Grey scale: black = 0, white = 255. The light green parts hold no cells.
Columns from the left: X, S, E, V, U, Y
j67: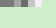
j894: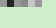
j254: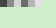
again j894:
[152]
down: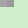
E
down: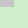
U
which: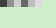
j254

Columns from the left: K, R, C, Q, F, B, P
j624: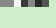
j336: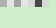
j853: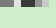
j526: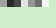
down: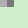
K
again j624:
[136]
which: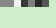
j624

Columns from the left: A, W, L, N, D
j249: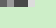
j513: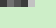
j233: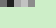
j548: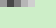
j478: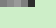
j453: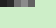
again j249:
[72]
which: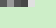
j249
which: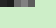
j453

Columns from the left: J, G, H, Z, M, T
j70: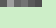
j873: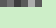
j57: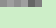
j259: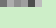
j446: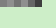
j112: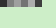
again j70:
[90]
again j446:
[143]

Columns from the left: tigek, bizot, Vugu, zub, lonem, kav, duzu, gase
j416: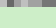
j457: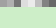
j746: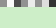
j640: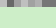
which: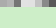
j457
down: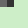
gase
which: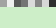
j746
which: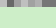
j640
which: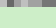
j416

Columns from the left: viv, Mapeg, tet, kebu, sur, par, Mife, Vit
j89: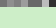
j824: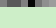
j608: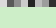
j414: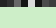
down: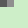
tet
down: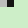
par

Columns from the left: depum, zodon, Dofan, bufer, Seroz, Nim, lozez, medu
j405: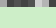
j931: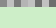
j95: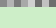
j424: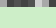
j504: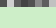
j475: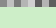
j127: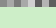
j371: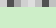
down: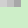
zodon
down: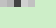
zodon
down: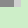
depum
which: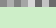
j95
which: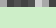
j424

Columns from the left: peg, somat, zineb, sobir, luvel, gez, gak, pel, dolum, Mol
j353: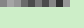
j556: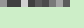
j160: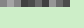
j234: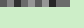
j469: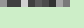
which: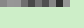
j353
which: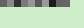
j234
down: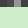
luvel
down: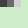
sobir
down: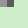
Mol
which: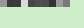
j469

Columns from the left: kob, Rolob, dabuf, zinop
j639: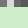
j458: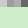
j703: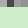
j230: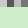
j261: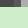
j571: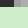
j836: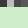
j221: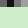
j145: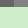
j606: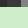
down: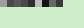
Rolob
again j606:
[58]
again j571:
[46]
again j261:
[73]

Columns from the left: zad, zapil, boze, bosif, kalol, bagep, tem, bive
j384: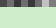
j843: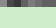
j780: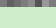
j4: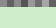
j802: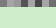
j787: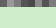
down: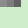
zad
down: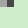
kalol

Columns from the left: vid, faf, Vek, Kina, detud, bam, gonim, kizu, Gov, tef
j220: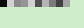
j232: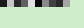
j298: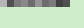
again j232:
[41]
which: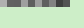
j298

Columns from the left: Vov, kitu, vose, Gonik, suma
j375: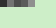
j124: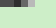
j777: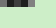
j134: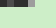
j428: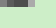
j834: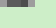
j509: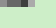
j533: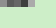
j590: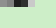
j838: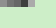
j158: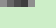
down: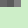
kitu
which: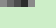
j158
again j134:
[47]
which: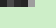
j134
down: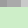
suma

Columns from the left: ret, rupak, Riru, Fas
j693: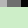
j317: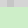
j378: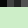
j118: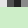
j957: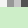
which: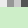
j957
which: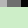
j693
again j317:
[213]
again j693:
[111]

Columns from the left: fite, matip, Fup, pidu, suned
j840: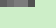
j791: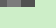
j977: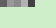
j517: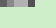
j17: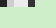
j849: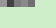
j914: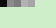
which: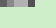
j517
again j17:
[235]
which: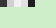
j17
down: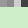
matip
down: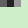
fite

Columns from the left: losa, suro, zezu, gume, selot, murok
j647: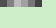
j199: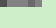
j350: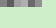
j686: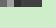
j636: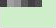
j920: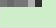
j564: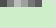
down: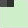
murok
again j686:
[65]
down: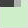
selot
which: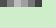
j647
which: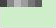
j564
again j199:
[130]

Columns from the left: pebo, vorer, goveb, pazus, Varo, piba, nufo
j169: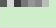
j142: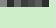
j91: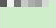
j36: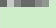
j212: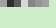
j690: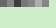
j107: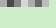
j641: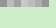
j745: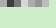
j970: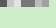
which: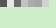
j91
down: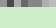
Varo
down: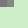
goveb
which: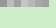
j641

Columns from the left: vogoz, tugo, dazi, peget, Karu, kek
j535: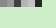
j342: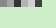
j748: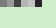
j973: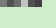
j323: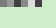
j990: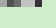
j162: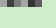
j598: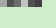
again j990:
[195]
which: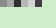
j342
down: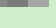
vogoz
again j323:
[65]
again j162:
[165]

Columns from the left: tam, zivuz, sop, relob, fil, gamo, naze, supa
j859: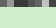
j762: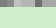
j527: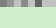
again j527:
[193]
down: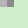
relob
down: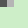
fil
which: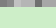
j762
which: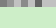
j527

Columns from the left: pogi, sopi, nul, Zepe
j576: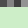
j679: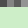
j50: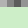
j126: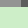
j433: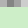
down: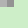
pogi
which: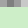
j433
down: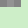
sopi
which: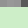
j126
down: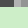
pogi
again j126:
[147]
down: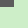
nul

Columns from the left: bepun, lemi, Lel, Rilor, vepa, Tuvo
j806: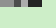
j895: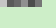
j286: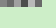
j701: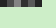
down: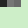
Tuvo
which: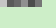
j895

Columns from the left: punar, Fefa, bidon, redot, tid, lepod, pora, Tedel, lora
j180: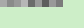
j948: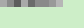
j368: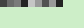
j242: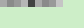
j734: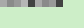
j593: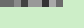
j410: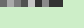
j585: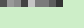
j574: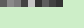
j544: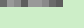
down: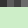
Tedel
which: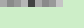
j242
